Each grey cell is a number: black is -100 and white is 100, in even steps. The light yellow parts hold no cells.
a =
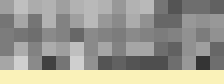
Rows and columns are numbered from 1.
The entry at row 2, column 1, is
-8
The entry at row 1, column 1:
25
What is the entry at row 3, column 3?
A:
-14
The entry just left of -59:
19
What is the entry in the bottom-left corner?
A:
30
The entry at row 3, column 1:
-3
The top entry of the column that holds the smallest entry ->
-14
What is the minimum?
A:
-59
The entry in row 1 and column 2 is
50
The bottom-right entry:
-14
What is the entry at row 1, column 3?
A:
35
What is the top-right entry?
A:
-24
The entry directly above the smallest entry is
25
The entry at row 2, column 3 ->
-8

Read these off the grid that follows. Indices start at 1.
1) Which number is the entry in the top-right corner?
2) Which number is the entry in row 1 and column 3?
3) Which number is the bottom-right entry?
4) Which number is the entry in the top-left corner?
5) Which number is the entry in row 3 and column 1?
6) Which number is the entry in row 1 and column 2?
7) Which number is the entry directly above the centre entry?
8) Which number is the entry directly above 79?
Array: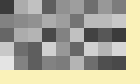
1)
-3
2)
51
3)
-43
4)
-54
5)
-20
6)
35
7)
24
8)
57

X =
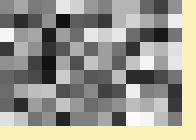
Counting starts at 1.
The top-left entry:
7
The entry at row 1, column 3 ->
-4
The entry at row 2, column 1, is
-27
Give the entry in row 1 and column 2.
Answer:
30
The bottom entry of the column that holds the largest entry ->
98
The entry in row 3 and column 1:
92
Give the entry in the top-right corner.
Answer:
13
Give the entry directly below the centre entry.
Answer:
-32
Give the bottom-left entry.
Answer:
76
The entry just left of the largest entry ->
-55
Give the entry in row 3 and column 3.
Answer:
30
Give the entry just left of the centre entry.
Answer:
-37
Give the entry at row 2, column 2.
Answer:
-66
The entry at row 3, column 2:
19
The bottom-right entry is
-4
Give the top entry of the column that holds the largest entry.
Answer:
42
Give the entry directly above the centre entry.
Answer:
-21
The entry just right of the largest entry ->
92
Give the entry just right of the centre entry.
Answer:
24
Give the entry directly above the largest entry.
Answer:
48

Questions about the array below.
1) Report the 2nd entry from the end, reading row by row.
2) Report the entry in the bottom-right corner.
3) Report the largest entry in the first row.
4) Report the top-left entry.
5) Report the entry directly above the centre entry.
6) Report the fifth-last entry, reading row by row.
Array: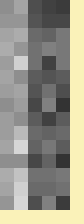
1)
0
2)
-54
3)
29
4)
11
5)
-34
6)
17

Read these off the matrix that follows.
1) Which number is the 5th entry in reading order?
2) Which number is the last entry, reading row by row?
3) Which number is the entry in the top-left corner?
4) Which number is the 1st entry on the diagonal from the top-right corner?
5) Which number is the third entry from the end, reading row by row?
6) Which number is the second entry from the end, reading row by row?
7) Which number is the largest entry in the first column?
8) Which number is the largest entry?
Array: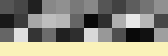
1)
13
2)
25
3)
-33
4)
13
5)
-93
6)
-87
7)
-21
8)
81
